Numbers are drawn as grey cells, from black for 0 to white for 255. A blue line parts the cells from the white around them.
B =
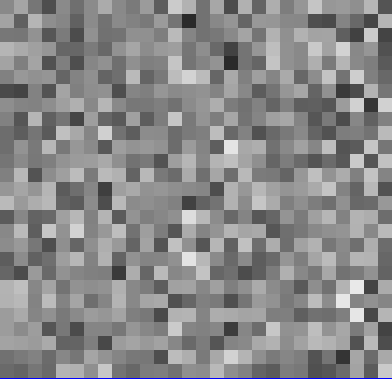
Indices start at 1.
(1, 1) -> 137
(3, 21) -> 144
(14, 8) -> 63
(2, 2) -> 96
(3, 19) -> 116
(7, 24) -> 145
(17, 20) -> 86
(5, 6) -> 78
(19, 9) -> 99
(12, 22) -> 106
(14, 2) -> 165
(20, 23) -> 120
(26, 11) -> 119
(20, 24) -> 167
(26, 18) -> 180
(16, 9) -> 91
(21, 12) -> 93
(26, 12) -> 78
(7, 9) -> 78
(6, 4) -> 149
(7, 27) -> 179
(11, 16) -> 94
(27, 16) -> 185
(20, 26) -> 123
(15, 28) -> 152
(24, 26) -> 123
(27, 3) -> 118
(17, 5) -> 146
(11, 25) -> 84
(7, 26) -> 76
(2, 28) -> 181
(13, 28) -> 132
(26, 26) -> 166
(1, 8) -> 171
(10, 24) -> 82
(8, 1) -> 142
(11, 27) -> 197
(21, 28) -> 171
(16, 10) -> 147

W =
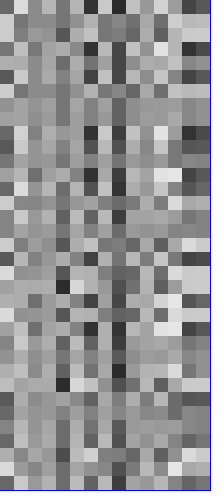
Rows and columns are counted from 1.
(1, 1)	104
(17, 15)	131
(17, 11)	146
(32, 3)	153
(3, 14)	202
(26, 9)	89
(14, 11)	152
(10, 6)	158
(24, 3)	111
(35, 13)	132
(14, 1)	104
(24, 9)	52
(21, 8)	152
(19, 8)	176
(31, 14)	135
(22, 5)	172
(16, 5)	97
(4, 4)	163
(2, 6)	144
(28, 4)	170
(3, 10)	102
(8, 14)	135
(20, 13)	218
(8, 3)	148
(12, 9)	116
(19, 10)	183
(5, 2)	173
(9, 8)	152
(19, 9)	116
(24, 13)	230
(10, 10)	193
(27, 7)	114
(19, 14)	68
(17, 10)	153
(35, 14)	101
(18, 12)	95
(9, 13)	169
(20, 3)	148
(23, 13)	218

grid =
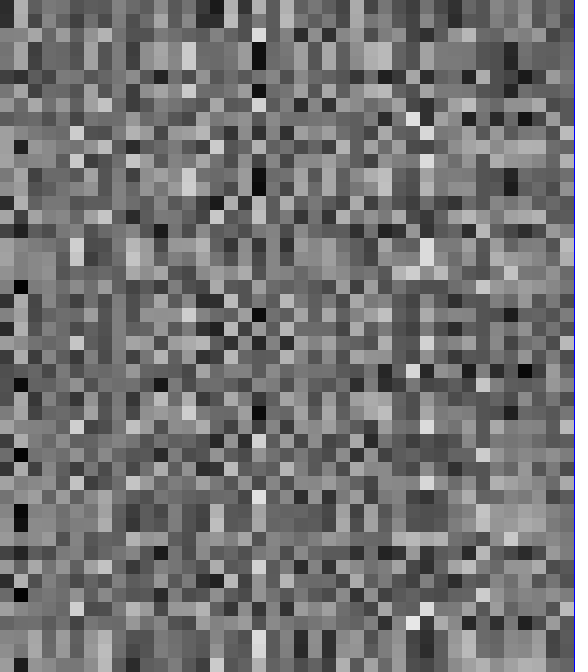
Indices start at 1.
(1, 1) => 44
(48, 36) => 142
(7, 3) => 65
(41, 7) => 160
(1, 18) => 52
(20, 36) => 117
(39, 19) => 82
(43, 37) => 120
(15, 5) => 119
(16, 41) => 91
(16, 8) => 197
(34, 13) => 93
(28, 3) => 99
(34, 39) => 84
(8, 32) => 98
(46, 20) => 90
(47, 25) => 144
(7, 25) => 94
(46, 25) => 135
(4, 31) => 162
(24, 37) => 111
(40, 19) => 120
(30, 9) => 126
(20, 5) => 85
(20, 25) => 138
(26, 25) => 78
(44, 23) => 135
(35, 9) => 109
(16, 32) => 100
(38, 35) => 189
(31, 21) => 59
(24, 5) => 107
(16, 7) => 160
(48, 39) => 173
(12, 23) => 137
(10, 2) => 135
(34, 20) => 92
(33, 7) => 95
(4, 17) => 119
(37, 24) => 72

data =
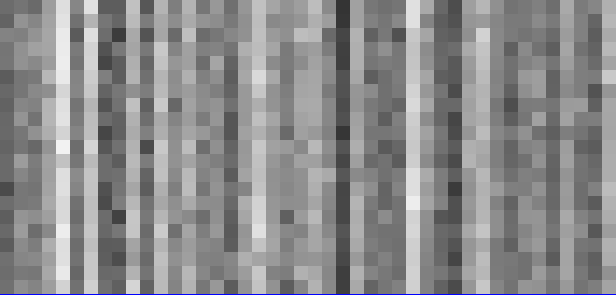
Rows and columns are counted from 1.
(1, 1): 108
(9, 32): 103
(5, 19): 195
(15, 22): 143
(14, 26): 163
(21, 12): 186
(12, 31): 139
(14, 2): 119
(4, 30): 194
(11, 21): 154
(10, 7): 190
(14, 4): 163
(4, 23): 157
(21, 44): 164
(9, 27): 126
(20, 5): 233
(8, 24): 136
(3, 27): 97
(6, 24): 138
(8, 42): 156
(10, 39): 112
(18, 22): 151
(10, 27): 118
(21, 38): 149
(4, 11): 120
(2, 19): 189
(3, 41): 156
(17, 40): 118
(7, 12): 185
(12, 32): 100
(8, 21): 130
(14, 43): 129
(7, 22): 165
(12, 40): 100
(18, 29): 112
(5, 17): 99
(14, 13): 127
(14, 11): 93
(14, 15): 118
